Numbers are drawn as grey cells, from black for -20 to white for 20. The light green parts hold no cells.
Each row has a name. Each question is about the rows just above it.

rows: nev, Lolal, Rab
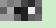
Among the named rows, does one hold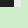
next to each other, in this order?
no
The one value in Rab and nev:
[-3]

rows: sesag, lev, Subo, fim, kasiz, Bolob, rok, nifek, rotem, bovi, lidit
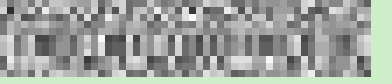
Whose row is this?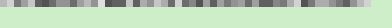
rok
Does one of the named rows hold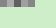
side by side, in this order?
yes

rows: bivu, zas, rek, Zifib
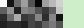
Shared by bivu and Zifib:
[-7]
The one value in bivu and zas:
[-7]
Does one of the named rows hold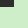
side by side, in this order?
yes
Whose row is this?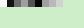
bivu

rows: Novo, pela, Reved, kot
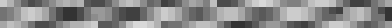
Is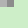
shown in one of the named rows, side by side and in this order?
yes
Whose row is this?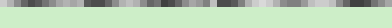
Novo
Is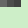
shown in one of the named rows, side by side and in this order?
yes
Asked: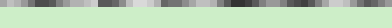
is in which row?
kot

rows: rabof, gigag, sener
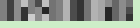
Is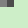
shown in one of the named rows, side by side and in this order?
yes
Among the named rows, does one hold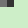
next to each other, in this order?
no
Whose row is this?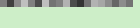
rabof
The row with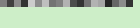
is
sener
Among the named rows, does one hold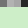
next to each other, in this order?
yes

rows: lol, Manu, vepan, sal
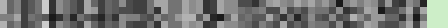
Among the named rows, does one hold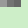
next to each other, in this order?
no
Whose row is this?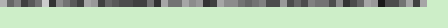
Manu
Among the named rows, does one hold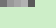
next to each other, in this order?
no
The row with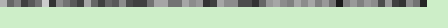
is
lol

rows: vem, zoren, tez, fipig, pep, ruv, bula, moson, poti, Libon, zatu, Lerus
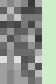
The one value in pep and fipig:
[3]
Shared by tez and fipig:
[-1]

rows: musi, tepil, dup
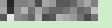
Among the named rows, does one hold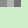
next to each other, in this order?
yes
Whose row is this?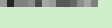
musi

